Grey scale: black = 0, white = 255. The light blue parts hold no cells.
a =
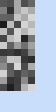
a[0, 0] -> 87
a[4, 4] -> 211
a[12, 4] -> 214
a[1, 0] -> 128
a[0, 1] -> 80
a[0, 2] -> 168
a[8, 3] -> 54
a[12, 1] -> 31
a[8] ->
[119, 199, 195, 54, 45]
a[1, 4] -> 171
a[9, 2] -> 215
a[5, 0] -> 70
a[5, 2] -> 209
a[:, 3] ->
[78, 198, 169, 212, 182, 37, 112, 65, 54, 75, 98, 139, 179]
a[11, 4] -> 58
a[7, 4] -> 131
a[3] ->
[28, 188, 72, 212, 184]
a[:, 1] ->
[80, 49, 96, 188, 85, 188, 97, 62, 199, 88, 95, 52, 31]
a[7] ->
[56, 62, 48, 65, 131]

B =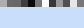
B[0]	173
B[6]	253
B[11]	119

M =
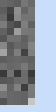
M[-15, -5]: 104
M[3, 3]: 127
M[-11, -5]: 98
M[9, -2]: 121
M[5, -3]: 112
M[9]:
[112, 103, 106, 121, 101]
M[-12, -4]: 86
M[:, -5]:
[104, 93, 104, 123, 98, 85, 135, 163, 94, 112, 58, 87, 143, 117, 84]
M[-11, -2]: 120
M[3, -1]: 97
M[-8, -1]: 126
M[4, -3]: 158
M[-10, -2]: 96
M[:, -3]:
[93, 143, 137, 72, 158, 112, 103, 126, 103, 106, 55, 105, 128, 102, 102]
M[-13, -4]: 56
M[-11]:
[98, 77, 158, 120, 117]
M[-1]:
[84, 104, 102, 99, 197]
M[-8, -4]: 94
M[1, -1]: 117
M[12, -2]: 62

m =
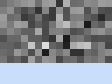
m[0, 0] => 109
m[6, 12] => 195
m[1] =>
[127, 143, 98, 74, 95, 52, 133, 60, 145, 82, 153, 157, 81, 126, 81, 75]
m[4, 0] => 114
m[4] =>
[114, 135, 119, 97, 96, 167, 73, 127, 129, 119, 79, 88, 110, 138, 147, 124]
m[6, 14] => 128
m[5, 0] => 80
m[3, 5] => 93
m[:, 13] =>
[134, 126, 82, 104, 138, 77, 108, 98, 113]
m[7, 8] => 115
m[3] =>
[149, 124, 159, 152, 70, 93, 75, 116, 167, 189, 137, 148, 26, 104, 90, 151]
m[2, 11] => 127
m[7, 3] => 129
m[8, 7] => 140
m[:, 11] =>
[111, 157, 127, 148, 88, 120, 187, 50, 85]
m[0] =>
[109, 125, 136, 147, 155, 112, 153, 161, 53, 176, 108, 111, 139, 134, 157, 153]
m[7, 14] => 128
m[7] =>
[107, 99, 151, 129, 79, 149, 29, 136, 115, 137, 50, 50, 108, 98, 128, 140]
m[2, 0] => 156
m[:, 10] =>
[108, 153, 125, 137, 79, 114, 169, 50, 108]
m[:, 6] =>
[153, 133, 69, 75, 73, 75, 220, 29, 148]
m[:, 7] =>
[161, 60, 59, 116, 127, 52, 99, 136, 140]
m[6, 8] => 88
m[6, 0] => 98
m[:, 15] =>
[153, 75, 80, 151, 124, 78, 70, 140, 80]
